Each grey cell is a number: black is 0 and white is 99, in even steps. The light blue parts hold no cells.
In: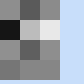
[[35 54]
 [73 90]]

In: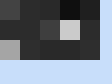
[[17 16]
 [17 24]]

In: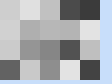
[[87 75]
 [68 71]]

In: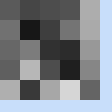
[[27 30]
 [ 9 24]]

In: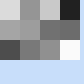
[[58 78]
 [61 44]]

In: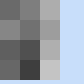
[[49 67]
 [44 61]]

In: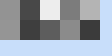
[[28 92]
 [24 36]]

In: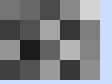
[[40 29]
 [31 64]]
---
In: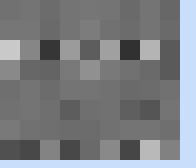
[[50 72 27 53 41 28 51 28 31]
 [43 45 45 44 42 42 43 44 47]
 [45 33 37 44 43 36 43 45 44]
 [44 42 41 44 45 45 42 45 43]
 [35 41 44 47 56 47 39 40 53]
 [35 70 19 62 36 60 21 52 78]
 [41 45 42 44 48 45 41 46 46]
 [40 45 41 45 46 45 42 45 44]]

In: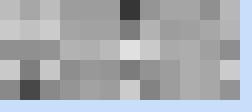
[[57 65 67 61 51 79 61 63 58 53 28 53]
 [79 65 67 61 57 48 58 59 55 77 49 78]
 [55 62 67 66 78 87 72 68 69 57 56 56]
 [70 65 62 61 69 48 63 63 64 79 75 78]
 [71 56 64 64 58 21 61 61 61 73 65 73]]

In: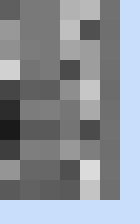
[[43 76 35 36 38 35]
 [44 85 31 40 40 58]
 [43 49 59 48 49 24]
 [44 29 45 35 35 10]
 [43 66 46 49 48 17]
 [42 77 55 36 37 27]
 [43 61 29 47 45 81]
 [44 61 64 47 48 56]
 [43 31 74 47 47 59]
 [44 72 69 47 47 37]]

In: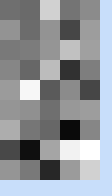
[[81 60 15 47 58]
 [99 94 64  6 28]
 [52  4 40 46 67]
 [61 59 43 56 58]
 [27 54 35 96 60]
 [49 19 73 40 52]
 [62 75 58 48 47]
 [61 27 57 42 57]
 [54 45 81 41 43]]

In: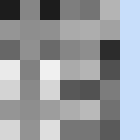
[[35 46 46 86 57 83]
 [44 72 67 61 55 58]
 [48 32 34 83 53 82]
 [31 70 66 93 50 91]
 [17 55 52 41 56 40]
 [63 67 66 56 55 58]
 [70 45 49 11 52 11]]

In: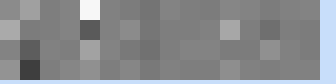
[[50 50 49 50 55 49 49 50 47 52 49 56 52 49 24 57]
 [48 50 56 48 48 51 51 49 44 47 51 63 49 50 36 51]
 [48 49 43 49 65 50 49 49 46 54 50 35 51 49 48 66]
 [51 50 48 51 52 48 49 51 45 48 50 96 51 49 62 54]]

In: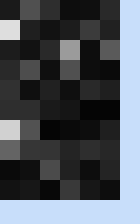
[[ 5  9 22  3  9  7]
 [14  5 13 29  6  4]
 [15 18 14 20 21 39]
 [12  5  4  2 32 81]
 [ 2  2  8 10 18 18]
 [12 16  6 13  6 19]
 [ 4  5 31  6 30 16]
 [35  5 60 16  7 11]
 [13 23 11  7 12 86]
 [16  6  5 18 31 10]]

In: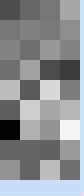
[[43 73 39 57]
 [60 38 39 39]
 [95 57 68  1]
 [71 65 80 37]
 [48 84 35 73]
 [23 29 63 43]
 [51 59 43 51]
 [55 47 50 46]
 [65 46 40 30]]

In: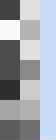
[[43 36]
 [68 64]
 [79 18]
 [53 30]
 [86 30]
 [70 97]
 [86 26]]
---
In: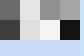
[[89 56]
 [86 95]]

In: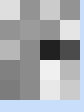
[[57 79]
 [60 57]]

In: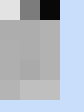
[[48  3]
 [67 69]]

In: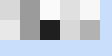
[[60 97]
 [60 12]]

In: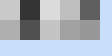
[[20 85]
 [31 76]]

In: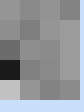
[[53 57]
 [49 58]]

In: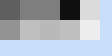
[[49 49]
 [74 72]]
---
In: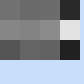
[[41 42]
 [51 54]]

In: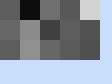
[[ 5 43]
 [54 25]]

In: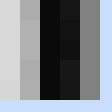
[[67  4]
 [69  4]]

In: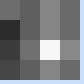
[[37 52]
 [37 52]]

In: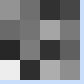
[[43 19]
 [45 64]]

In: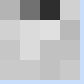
[[44 18]
 [85 87]]
